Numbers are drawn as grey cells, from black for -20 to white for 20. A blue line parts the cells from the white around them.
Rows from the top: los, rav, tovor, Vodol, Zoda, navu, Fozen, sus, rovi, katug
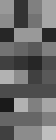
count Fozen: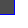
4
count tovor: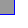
2

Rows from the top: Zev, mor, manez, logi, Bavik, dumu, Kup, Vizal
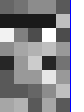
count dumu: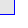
1
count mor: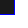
4
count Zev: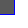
1
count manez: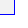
1
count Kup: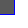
2

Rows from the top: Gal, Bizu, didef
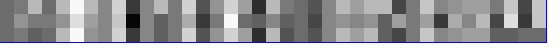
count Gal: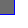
3
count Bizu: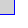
0

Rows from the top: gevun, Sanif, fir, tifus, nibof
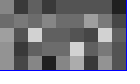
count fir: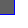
3
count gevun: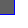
1
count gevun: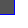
4
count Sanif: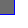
4
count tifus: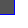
1

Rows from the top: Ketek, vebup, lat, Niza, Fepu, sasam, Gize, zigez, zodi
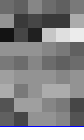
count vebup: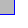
0
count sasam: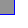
4
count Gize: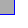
3
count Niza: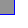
3

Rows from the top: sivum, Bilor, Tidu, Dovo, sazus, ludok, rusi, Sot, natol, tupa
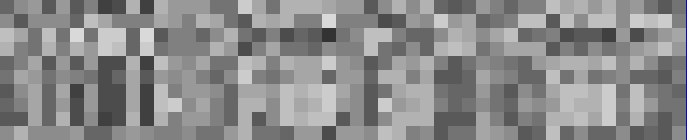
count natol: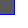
10
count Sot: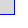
0

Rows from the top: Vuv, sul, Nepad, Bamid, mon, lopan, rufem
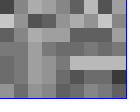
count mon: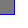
2
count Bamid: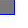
5
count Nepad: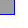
3
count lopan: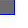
4
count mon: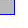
4

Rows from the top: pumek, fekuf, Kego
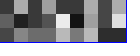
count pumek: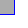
3
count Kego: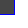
1
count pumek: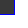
4

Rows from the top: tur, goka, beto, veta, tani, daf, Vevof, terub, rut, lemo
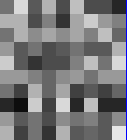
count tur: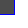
3
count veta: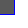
4
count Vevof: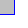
0
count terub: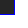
4

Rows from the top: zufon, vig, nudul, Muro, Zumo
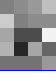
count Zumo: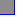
0
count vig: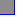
2
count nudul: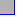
0
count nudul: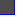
2
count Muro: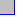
0
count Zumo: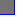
3
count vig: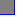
1

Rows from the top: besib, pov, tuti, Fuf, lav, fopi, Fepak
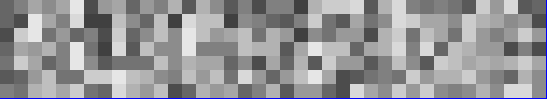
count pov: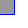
1
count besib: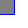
7
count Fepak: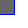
4

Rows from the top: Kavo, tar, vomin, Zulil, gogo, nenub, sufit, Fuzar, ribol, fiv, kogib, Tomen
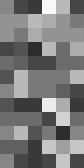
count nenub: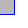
2
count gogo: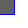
1
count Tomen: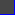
3
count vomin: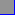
4

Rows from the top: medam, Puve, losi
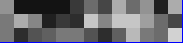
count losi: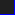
0
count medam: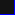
4

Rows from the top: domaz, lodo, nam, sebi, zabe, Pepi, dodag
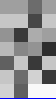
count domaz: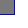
0
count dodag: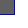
1
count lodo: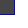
1
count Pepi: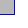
0
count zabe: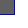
1
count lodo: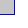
3
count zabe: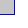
2

